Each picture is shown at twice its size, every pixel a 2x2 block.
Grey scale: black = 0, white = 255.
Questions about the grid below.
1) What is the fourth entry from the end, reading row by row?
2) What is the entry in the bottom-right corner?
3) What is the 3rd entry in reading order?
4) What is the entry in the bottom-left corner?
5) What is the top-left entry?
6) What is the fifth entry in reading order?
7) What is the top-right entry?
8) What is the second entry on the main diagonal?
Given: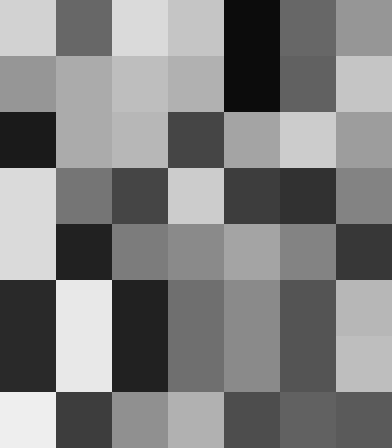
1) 177
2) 90
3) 218
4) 238
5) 210
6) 12
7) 150
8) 171

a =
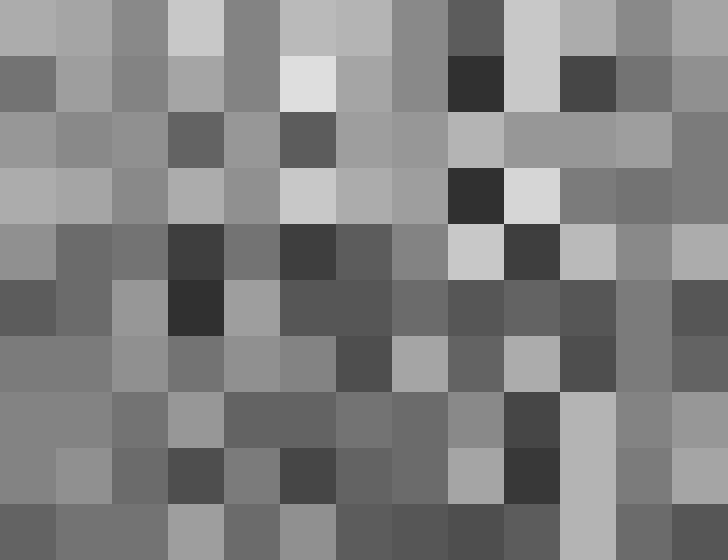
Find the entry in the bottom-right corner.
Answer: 86
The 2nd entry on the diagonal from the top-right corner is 115
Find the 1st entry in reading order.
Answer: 172
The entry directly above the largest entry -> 186
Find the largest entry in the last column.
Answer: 172
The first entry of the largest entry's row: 115
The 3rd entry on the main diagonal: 144
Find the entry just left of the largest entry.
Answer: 131
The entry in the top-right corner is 165
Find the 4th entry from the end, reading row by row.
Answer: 92
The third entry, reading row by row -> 137
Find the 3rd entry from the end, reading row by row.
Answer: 180
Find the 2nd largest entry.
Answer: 214
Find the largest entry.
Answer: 222
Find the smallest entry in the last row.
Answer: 78
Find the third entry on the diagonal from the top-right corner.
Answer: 151
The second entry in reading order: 165
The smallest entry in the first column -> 92
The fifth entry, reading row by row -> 131
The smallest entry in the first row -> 92
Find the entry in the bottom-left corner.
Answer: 99

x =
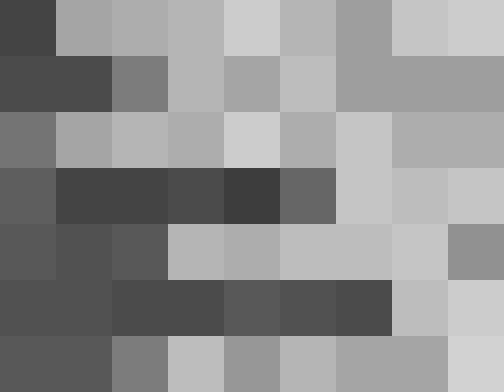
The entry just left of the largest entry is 165
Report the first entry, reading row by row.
68
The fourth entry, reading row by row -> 181
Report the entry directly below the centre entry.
173
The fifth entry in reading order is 204
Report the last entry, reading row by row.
210
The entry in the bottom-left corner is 88
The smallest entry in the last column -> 145
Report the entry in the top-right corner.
204
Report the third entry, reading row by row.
173
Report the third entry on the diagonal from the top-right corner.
197
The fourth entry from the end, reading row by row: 181
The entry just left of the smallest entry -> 75
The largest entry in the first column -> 116
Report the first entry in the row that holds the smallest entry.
94
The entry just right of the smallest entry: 102
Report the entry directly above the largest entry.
204
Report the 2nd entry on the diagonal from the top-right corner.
158

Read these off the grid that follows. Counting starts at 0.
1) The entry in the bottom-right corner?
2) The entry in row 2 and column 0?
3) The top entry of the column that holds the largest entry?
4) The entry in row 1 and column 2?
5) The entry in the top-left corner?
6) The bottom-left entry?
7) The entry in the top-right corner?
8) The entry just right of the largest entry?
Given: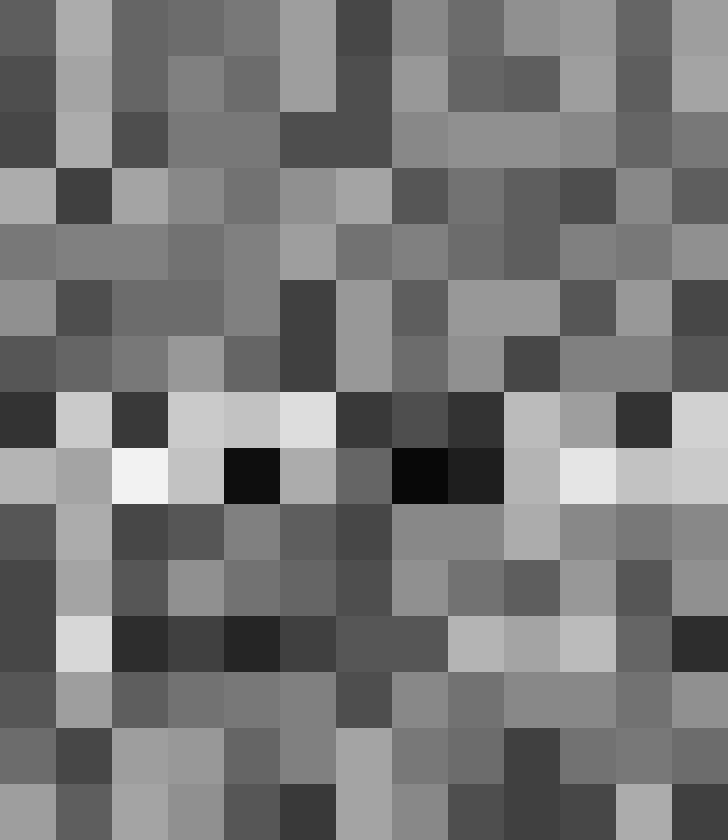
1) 64
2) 71
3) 101
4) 101
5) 94
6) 158
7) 158
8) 194

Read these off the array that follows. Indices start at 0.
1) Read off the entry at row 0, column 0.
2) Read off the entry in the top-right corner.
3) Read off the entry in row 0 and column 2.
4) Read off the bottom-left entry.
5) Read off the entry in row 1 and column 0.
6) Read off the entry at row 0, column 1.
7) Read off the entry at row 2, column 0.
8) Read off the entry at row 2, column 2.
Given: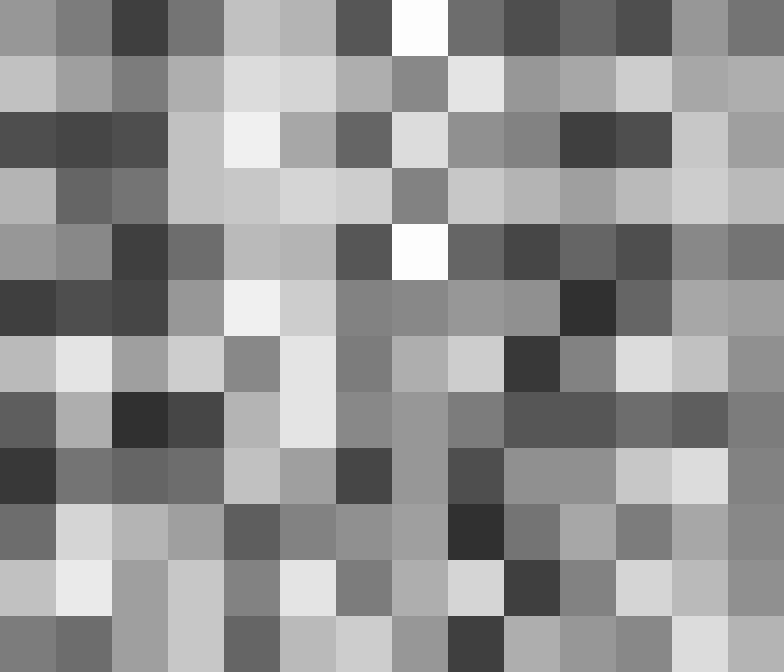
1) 151
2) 116
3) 63
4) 124
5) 193
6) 124
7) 78
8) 78

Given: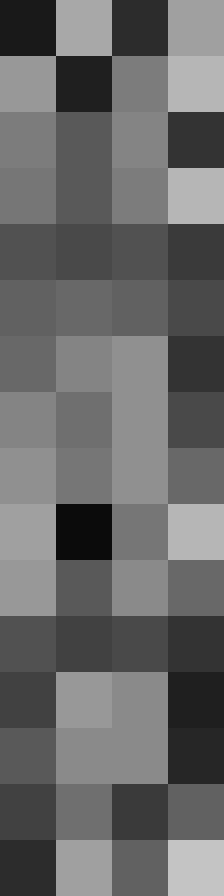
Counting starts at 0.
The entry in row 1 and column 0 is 152
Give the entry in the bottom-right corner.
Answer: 196
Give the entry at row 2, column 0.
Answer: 124
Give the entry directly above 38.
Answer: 31
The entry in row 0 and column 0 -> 25
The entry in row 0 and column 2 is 44
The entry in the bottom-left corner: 44
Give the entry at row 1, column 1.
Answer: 31
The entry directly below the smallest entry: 89
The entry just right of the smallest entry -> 118
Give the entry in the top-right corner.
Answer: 160
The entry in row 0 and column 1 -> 168
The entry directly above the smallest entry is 118
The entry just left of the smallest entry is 160
